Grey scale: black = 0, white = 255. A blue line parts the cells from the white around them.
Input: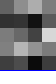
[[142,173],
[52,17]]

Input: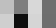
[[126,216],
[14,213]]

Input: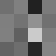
[[128,33],
[115,145]]

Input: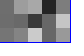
[[157,168],
[105,57]]

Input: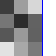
[[158,215],
[44,98]]

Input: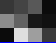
[[68,88],
[98,24]]

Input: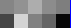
[[146,173],
[212,129]]

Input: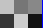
[[118,136],
[205,19]]
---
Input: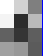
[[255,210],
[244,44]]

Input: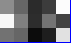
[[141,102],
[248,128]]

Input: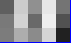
[[95,204],
[121,211]]

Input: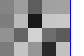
[[132,157],
[125,186]]

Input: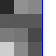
[[40,145],
[89,88]]

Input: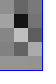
[[143,102],
[163,21]]

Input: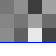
[[119,143],
[133,118]]

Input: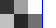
[[50,161],
[193,39]]
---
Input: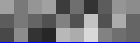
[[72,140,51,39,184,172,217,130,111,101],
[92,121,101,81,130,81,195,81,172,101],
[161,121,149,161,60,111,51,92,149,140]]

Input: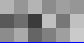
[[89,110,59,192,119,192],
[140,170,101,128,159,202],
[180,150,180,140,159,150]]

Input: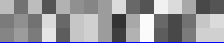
[[123,144,114,219,104,198,208,156,51,168,251,104,72,114,198,219],
[133,156,123,229,93,198,208,156,62,178,251,93,72,123,208,208],
[189,114,189,84,178,144,133,156,219,104,84,241,219,168,72,84]]

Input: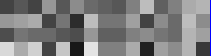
[[67,87,67,151,87,140,106,96,87,128,189,96,128,171,180],
[77,117,106,106,87,77,151,96,96,128,140,117,106,180,160],
[151,160,171,67,117,44,189,117,117,160,67,140,106,189,140],
[217,171,208,67,198,23,227,128,128,171,33,160,140,180,56]]

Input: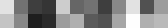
[[196,136,30,42,156,175,90,81,166,254,175,185],
[226,114,62,53,205,102,114,62,136,226,81,156]]

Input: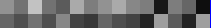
[[102,79,114,79,135,67,56,102,79,67,35,158,91,35,158],
[146,114,194,114,91,170,125,146,170,135,125,23,125,102,14]]
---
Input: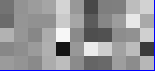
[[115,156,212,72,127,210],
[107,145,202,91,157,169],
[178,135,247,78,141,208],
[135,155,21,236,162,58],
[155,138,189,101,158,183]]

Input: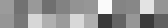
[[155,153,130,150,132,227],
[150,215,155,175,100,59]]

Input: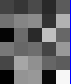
[[67,74,91],
[113,140,178],
[4,41,103],
[120,110,153],
[70,144,92],
[1,152,247]]

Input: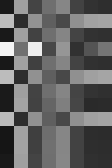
[[26,68,134,50],
[189,147,73,161],
[25,66,133,50],
[243,238,150,84],
[24,64,133,49],
[188,145,72,160],
[26,67,133,51],
[26,66,127,42],
[187,145,72,160],
[22,63,134,45],
[21,64,134,46],
[25,68,135,48]]

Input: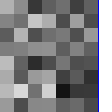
[[177,55,111,96],
[132,197,76,76],
[92,79,121,153],
[125,143,94,97],
[188,44,118,82],
[171,154,64,48],
[185,113,20,57],
[154,136,95,73]]

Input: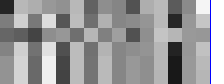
[[37,174,145,98,133,174,91,245],
[125,120,86,111,134,149,38,197],
[102,68,151,182,159,143,182,151],
[131,114,80,113,134,148,35,193],
[147,105,69,115,134,142,25,185],
[147,105,67,116,134,143,24,182]]

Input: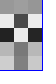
[[152,150],
[234,236],
[34,37],
[183,184],
[206,201]]

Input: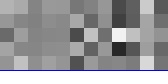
[[179,132,152,130,74,203],
[151,129,137,103,64,165],
[106,132,136,193,241,164],
[164,134,142,98,40,158],
[148,143,149,154,135,216]]

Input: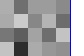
[[174,156,138],
[170,135,109],
[119,163,195],
[195,171,144]]
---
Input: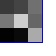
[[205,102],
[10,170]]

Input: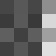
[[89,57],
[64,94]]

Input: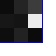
[[20,235],
[34,11]]

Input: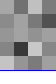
[[162,121],
[163,146]]

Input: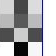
[[89,187],
[205,76]]

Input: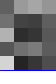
[[67,63],
[45,53]]

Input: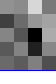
[[107,150],
[85,0]]

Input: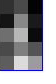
[[136,26],
[183,11]]
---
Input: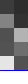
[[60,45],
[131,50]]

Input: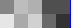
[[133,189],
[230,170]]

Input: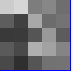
[[204,214],
[93,64]]

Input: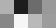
[[177,29],
[135,246]]

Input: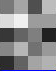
[[121,165],
[219,240]]

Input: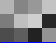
[[180,133],
[124,191]]

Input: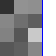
[[48,146],
[135,111]]
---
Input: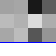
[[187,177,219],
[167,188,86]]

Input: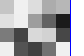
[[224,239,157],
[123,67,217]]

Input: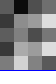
[[56,141,155],
[93,128,76]]

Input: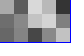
[[110,136,195],
[103,132,71]]

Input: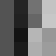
[[83,33,102],
[83,19,182]]

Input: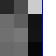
[[109,94,18],
[112,120,20]]
